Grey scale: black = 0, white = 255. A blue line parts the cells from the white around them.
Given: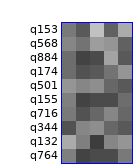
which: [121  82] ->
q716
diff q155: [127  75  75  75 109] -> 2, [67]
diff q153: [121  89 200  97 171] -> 3, [193]
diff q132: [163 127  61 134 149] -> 1, [171]
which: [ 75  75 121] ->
q764
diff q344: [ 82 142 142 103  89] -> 2, [134]

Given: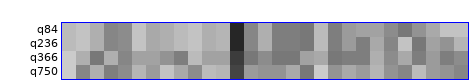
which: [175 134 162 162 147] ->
q366
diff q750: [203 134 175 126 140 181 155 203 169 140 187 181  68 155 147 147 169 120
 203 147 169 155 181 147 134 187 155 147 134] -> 8, [195]

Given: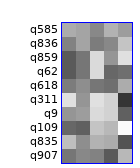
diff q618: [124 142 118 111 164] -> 5, [172]
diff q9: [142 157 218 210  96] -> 1, [149]
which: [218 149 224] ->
q859

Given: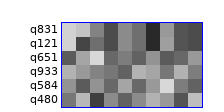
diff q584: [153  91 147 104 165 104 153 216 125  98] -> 1, [147]
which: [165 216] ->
q651
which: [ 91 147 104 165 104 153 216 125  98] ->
q584
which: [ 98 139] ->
q480
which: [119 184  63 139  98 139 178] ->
q480
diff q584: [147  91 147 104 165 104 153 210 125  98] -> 8, [216]
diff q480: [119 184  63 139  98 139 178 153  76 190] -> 9, [84]

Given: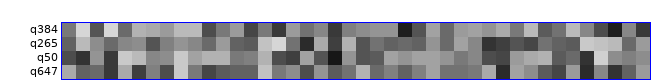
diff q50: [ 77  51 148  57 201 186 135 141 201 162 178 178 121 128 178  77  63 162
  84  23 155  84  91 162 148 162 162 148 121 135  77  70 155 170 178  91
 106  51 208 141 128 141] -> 21, [148]
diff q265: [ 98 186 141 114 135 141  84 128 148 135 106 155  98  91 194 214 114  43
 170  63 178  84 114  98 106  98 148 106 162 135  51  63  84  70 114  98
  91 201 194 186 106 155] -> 4, [106]
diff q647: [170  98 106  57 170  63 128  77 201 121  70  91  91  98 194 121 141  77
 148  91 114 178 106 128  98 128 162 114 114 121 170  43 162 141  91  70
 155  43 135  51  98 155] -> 13, [98]
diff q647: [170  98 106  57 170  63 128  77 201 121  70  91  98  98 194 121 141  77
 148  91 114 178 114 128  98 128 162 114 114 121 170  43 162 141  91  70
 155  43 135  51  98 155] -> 23, [106]

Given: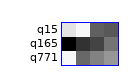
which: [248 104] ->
q771
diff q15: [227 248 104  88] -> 3, [96]
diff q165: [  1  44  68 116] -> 2, [50]
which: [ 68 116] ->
q165
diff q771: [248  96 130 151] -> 2, [104]
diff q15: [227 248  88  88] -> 3, [96]
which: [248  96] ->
q15

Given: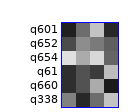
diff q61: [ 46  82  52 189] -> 3, [59]
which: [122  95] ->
q652
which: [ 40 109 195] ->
q338
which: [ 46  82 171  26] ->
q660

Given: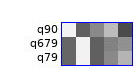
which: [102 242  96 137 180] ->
q79
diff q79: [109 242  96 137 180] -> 1, [102]
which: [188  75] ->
q90

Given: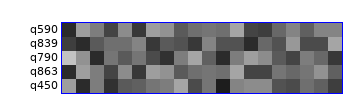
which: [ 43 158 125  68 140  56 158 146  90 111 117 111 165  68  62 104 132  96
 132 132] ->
q590
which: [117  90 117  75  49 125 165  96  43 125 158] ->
q790
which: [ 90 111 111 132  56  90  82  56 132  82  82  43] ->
q839
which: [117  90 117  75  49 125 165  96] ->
q790
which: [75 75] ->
q839

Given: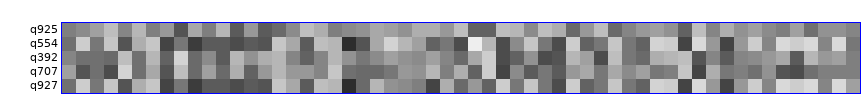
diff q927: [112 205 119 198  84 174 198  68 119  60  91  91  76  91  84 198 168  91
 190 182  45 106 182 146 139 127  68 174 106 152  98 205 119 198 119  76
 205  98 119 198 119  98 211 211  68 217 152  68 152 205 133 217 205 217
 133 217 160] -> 44, [205]
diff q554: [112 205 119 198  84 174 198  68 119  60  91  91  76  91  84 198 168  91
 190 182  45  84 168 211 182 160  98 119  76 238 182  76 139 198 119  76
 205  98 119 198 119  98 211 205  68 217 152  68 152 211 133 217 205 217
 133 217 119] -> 50, [205]
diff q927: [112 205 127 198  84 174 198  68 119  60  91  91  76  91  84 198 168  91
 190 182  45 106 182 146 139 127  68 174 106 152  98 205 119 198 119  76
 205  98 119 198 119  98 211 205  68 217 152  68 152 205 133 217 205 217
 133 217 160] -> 3, [119]
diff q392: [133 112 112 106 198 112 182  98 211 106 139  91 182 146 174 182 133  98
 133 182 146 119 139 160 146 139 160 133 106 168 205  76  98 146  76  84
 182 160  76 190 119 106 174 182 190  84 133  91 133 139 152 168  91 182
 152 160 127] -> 5, [190]
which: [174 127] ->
q925
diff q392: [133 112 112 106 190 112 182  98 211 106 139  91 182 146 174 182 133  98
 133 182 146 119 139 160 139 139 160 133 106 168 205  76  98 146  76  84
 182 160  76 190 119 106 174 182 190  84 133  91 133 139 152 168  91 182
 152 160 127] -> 25, [146]
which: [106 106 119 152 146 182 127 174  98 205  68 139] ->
q707

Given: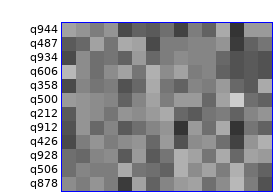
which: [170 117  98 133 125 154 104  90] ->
q358
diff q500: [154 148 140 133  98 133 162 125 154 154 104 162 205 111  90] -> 15, [98]
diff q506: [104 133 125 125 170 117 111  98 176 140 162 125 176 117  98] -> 1, [111]
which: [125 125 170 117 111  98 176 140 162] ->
q506
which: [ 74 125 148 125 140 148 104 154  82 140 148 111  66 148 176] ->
q426
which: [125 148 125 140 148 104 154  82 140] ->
q426

